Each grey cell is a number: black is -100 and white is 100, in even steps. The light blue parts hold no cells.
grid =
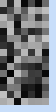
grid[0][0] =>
34
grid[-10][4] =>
44
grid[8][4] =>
8
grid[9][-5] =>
-29
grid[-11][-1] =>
-8
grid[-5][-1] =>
-94
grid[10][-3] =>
-54
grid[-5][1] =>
-96
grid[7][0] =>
37
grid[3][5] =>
18
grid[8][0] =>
-46
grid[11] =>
[-92, 37, -27, -45, -51, -65, -1]
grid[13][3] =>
-91
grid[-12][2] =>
-90
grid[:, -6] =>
[-72, -36, -3, 43, 49, 10, -72, -70, -90, 26, -96, 37, -3, -59, 45]
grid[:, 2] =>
[44, 24, -62, -90, -65, 13, 31, -33, 43, -29, 49, -27, -6, 21, -90]
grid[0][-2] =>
-93
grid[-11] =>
[-84, 49, -65, -25, -70, -57, -8]
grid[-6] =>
[-83, 26, -29, -56, -65, -78, -26]
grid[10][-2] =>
-51
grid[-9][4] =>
32
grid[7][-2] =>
39
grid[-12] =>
[24, 43, -90, 34, 31, 18, 35]
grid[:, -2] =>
[-93, 25, -61, 18, -57, 2, 30, 39, 0, -78, -51, -65, -92, -92, 25]

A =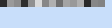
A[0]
-66
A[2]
10
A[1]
21
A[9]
29
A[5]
70

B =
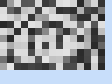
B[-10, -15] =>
-57
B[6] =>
[74, 35, 58, 61, -63, 76, -50, 69, -44, 73, 72, 63, 42, -67, -20]
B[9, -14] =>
80
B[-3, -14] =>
-37
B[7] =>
[64, -37, 74, 73, -40, 65, 48, 74, 75, 78, 32, -66, -43, 39, -69]
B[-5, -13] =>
69
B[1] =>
[73, -21, -46, 53, 60, -48, 73, 59, -59, -54, -62, 39, -46, -54, -3]
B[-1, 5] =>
-52
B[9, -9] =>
-61
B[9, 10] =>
-41
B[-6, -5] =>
4
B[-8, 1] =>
66
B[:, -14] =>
[22, -21, 66, -58, 49, -68, 35, -37, -62, 80]
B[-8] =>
[77, 66, 44, 71, -56, 28, 22, 77, 74, 62, -7, -62, -62, 55, -70]
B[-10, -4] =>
-68
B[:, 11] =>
[-68, 39, -62, -13, 71, -59, 63, -66, -65, 52]
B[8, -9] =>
79
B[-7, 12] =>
74
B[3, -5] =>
71
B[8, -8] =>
53
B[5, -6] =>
76
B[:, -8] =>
[-41, 59, 77, -64, 70, 62, 69, 74, 53, -36]
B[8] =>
[-12, -62, 4, 68, 61, -35, 79, 53, 55, -9, -50, -65, -44, 73, -53]

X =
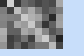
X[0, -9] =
-64
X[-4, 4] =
58
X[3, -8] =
-23
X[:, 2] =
[-56, 49, -2, 32, -24, -37, -20]
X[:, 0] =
[-64, -2, 5, 2, 38, 30, 15]
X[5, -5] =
-50
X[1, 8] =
-2
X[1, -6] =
8
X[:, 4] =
[-28, 33, 39, 58, 18, -50, -27]
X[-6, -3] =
-35
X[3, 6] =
-58
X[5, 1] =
-51
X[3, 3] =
22
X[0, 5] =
-46
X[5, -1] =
-73

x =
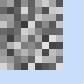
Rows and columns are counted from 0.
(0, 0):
9
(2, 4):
-21
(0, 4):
-24
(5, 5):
36
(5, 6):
-50
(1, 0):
-20
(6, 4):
9
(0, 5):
36
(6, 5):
-12
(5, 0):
-1
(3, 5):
-25
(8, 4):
-22
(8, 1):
18
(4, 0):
-18
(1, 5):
11
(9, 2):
-15
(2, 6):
36
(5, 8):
46
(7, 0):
18
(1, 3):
68
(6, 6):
77
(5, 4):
-16
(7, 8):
33
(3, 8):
54
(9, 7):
-19
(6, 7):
-46

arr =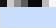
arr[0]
-84
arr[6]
47
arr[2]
12

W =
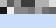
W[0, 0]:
44
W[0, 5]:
38
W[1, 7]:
-22
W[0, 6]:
39
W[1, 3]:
7

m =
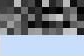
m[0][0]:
-53
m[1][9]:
-32
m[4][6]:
-30
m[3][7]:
-68
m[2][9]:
-31
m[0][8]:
-44
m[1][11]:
-98
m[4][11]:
-76
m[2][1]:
-7
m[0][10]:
-88
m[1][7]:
-86
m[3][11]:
-12
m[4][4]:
20
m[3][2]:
-16
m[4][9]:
50
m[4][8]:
-28
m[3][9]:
-94
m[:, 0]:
[-53, -48, -1, -34, 37]
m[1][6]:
-99

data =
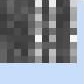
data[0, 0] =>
-40
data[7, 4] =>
-8
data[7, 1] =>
-45
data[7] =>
[-22, -45, -20, -54, -8, 54, -42, 49, -37, -32, 30]
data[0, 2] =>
-39
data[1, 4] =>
-36
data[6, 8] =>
-44
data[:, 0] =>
[-40, -45, -54, -48, -52, -37, -29, -22, -22]
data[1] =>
[-45, -25, -38, -25, -36, 12, -49, 24, -37, -48, 34]
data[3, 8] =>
-52
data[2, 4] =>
-15
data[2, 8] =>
-51
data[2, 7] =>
10
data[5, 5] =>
92
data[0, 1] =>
-19
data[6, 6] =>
-27
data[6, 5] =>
8
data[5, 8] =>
-46
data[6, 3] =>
-50
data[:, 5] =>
[81, 12, 53, 12, 32, 92, 8, 54, 15]
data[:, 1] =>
[-19, -25, -44, -31, -50, -45, -38, -45, -44]
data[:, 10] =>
[64, 34, 29, 51, -19, 93, 12, 30, 11]

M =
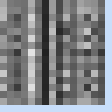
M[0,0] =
32
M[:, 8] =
[-42, -41, -29, -54, -68, -39, -53, -51, -40, -52, -24, -54, -26, -62, -45]
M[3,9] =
-15
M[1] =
[42, 0, 1, -14, 25, -26, -67, 23, -41, 10, -8, 38, 31, 17, -10]
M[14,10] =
-11
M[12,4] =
75
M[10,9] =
48
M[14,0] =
30
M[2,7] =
5
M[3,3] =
-6
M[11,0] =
-2
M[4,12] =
53
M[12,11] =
7
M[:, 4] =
[36, 25, 65, 48, 19, 66, 16, 78, 46, 58, 64, 48, 75, 39, 26]
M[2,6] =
-71
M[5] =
[23, -17, -43, -6, 66, -3, -72, 14, -39, 19, -28, 2, -37, 11, -38]
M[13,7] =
40
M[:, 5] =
[-19, -26, -10, -4, -13, -3, -24, 11, -15, 0, -13, -5, -5, -5, -23]
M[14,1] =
-1
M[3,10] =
-27
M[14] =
[30, -1, 1, -13, 26, -23, -67, 27, -45, 1, -11, 32, 32, 7, -14]
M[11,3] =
-6
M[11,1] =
-9
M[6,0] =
18
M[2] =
[46, -17, -42, -9, 65, -10, -71, 5, -29, 39, -22, 14, -38, 33, -29]
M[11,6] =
-70
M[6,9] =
-17
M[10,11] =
20
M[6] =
[18, 4, 11, -12, 16, -24, -67, 35, -53, -17, -10, 32, 50, -8, -14]
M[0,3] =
-12
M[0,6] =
-68
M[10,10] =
-19
